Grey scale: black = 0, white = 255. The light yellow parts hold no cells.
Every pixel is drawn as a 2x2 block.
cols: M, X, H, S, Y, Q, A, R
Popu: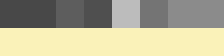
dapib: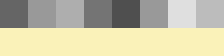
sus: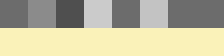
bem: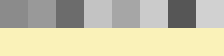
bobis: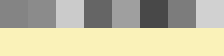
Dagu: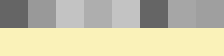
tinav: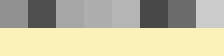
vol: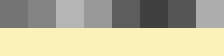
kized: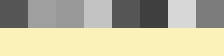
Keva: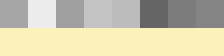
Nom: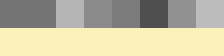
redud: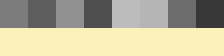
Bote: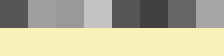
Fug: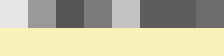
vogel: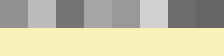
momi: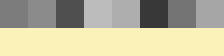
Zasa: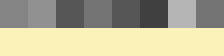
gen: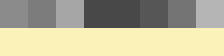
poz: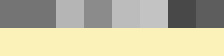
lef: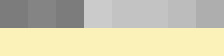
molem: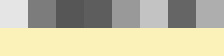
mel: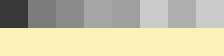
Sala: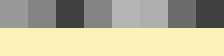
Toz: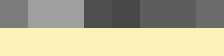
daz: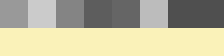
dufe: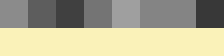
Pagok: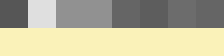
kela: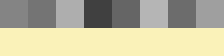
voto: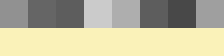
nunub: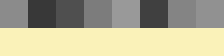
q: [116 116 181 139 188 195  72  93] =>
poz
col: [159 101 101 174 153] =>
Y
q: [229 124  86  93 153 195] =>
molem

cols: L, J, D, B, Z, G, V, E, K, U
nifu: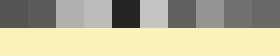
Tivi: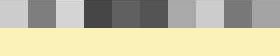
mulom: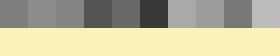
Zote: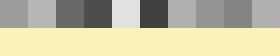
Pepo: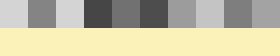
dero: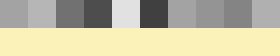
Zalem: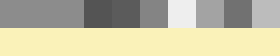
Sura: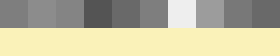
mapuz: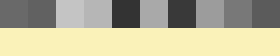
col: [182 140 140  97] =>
J
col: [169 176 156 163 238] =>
V
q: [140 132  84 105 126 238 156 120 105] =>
Sura
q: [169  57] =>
mapuz

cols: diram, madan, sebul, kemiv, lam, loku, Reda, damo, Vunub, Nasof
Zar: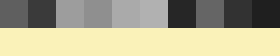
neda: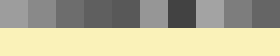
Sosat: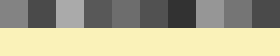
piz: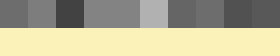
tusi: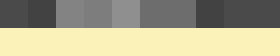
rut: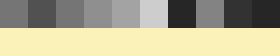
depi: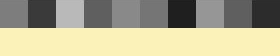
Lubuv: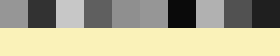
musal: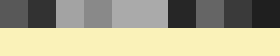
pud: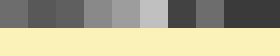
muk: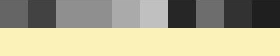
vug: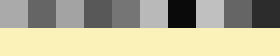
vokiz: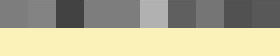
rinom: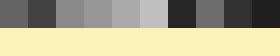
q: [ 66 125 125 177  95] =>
vokiz
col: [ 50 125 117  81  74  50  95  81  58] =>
Vunub
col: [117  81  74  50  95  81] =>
Vunub
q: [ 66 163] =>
neda
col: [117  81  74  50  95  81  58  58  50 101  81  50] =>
Vunub
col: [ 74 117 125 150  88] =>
diram
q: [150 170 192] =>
rinom

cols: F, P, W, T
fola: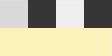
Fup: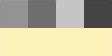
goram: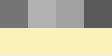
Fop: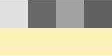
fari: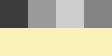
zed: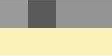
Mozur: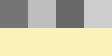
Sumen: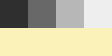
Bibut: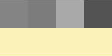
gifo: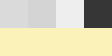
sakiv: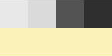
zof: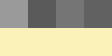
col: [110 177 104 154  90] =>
P
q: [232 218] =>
sakiv
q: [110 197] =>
Fup
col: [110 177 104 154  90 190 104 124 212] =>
P

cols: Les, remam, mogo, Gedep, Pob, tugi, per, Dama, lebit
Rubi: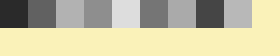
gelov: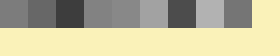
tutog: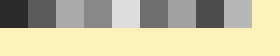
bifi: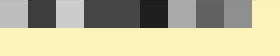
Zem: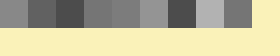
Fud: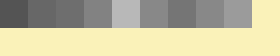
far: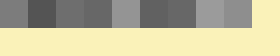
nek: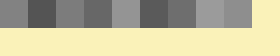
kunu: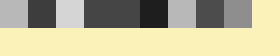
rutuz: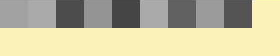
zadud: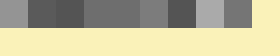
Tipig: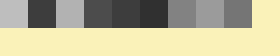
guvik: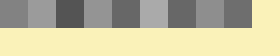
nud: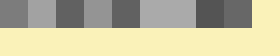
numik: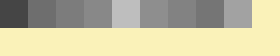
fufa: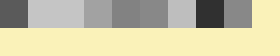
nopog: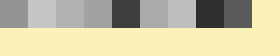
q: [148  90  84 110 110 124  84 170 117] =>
zadud
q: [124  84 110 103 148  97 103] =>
far
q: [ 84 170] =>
zadud
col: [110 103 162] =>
lebit
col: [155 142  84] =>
Dama

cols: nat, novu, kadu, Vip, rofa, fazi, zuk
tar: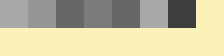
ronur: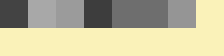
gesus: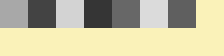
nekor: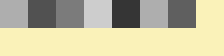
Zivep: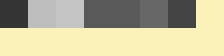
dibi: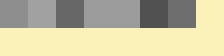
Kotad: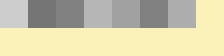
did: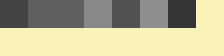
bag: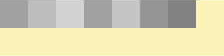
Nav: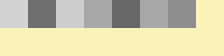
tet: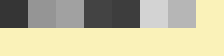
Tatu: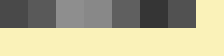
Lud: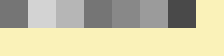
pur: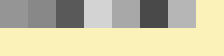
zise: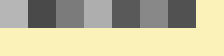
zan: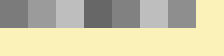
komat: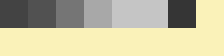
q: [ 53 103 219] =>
gesus
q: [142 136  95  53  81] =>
Tatu
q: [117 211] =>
Lud
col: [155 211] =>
kadu
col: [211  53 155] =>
fazi

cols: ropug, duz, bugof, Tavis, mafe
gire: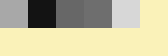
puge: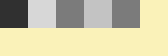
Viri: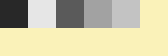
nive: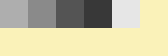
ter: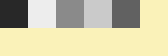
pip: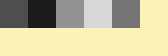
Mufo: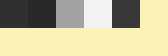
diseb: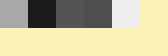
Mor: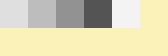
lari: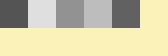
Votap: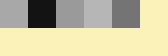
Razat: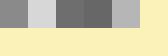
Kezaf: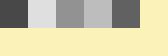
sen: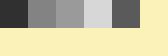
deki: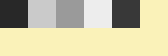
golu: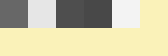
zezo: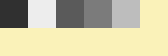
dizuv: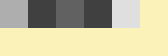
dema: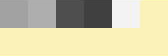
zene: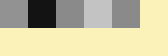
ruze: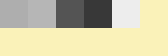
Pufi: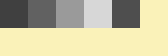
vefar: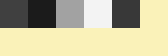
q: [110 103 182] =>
Razat
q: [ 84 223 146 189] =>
lari
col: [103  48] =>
ropug
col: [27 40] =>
duz

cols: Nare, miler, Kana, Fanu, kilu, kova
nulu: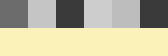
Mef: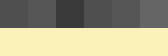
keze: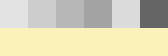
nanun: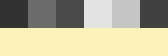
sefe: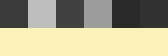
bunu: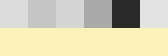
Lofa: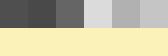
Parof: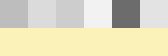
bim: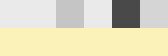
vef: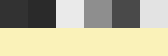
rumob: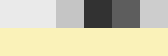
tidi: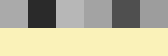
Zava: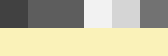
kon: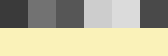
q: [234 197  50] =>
rumob
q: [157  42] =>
sefe

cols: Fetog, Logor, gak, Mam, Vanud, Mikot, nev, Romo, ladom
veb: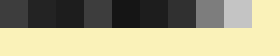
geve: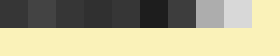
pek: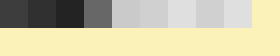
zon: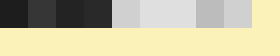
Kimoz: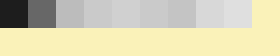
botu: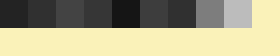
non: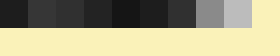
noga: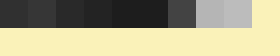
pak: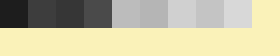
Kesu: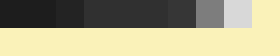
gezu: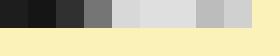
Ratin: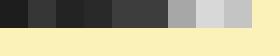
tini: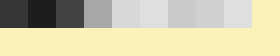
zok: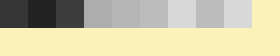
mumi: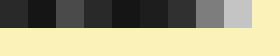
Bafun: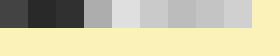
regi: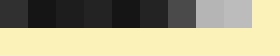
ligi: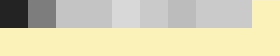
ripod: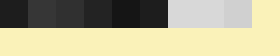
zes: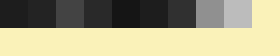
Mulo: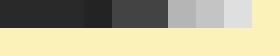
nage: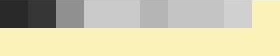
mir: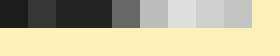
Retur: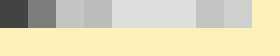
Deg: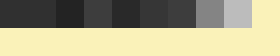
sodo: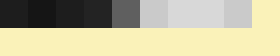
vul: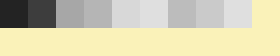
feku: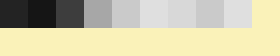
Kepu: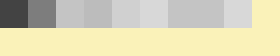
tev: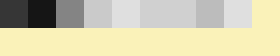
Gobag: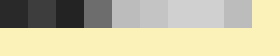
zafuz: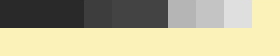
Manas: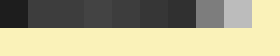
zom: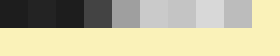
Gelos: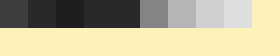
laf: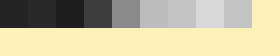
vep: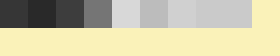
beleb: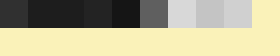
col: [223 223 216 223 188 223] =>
ladom
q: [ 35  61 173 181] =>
zok

